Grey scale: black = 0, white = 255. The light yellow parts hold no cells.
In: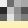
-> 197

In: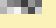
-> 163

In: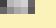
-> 168

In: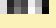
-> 250

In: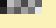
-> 160

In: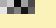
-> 129

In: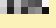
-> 132
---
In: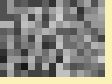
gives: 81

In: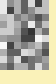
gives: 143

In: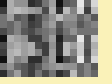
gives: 102

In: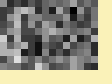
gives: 44

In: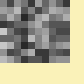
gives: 146

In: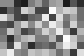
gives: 222
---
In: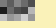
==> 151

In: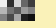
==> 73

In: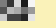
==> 67

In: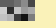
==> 180

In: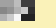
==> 202

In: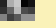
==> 64
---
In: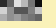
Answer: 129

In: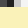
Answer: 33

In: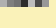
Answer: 189

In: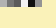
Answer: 243

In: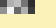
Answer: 105

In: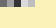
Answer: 53

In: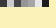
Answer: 165

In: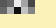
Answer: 16

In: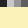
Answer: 200
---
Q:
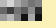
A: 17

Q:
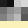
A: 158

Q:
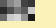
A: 214

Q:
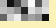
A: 161

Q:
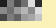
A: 154

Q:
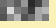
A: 109
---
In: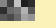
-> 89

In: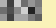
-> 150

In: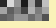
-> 95

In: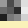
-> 31

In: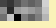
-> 112

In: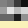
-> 103

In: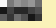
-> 94

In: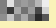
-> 142
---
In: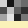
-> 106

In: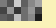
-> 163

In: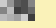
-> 132

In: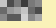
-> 137

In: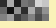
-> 197

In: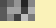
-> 134

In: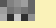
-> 101

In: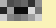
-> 145
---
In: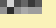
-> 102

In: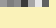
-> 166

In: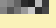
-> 32

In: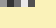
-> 112

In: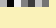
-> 60

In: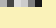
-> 204

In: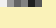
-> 130

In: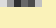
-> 105

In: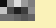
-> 221

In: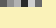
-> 41
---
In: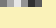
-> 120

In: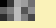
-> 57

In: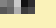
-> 60

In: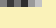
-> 115

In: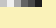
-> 100

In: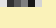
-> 90

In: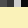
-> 78
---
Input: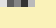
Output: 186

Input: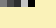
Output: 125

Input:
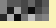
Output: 175

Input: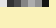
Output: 173

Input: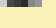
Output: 151

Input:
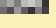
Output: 185

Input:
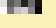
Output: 222
